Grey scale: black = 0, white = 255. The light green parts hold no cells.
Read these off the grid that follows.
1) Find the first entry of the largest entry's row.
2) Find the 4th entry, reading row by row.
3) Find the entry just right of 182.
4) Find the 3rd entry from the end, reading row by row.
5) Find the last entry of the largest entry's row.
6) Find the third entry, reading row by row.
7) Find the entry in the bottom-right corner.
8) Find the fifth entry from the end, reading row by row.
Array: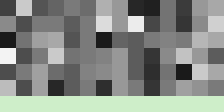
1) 243
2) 100
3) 168
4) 160
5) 92
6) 84
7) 122
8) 53

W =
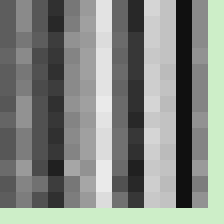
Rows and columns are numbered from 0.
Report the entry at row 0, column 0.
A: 93
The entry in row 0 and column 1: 138
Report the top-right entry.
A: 138
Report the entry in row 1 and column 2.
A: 87
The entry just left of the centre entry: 160
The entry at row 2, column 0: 93
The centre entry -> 234
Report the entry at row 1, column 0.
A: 93
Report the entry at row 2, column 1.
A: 119
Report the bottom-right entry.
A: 146
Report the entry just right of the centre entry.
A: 107
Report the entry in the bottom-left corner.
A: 93
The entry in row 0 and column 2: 87

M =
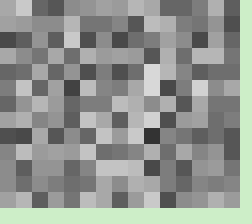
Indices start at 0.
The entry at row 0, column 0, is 168
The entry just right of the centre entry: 176
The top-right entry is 94
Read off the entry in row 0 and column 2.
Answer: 102
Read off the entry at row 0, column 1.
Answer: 201
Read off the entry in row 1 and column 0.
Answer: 161
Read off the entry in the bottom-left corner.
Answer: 161
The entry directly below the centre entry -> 94
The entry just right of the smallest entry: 133
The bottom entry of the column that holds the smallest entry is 201
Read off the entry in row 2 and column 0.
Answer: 73
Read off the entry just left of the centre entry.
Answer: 125
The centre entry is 188
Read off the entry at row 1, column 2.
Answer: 140
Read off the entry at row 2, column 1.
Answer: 94
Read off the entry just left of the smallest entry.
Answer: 201
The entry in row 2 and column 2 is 148
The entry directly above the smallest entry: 209
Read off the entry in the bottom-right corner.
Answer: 155

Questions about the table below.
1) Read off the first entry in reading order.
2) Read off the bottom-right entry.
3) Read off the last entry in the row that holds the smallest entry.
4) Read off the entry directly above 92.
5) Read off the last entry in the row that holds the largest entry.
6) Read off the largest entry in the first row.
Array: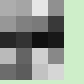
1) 173
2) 214
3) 24
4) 100
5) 144
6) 230

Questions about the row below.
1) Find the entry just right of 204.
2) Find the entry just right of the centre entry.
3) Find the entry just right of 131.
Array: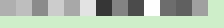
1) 168
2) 131
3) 75

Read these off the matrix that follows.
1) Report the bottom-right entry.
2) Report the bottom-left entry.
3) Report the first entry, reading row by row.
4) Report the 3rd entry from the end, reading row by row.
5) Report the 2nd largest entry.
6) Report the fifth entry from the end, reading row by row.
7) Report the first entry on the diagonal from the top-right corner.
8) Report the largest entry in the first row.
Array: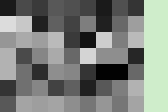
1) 164
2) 88
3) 26
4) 150
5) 212
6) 142
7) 52
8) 88

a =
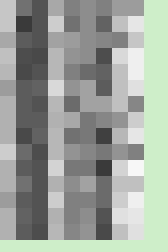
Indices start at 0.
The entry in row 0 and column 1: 113
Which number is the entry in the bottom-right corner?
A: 224
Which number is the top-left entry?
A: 199
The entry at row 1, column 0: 199
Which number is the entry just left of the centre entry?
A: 176
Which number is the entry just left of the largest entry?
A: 211
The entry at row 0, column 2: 84
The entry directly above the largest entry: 127
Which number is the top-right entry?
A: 156
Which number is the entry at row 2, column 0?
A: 169
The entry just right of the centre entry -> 119
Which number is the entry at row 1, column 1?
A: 57
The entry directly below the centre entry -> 113
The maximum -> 246

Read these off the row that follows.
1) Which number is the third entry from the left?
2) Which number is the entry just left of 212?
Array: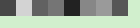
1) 97
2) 72
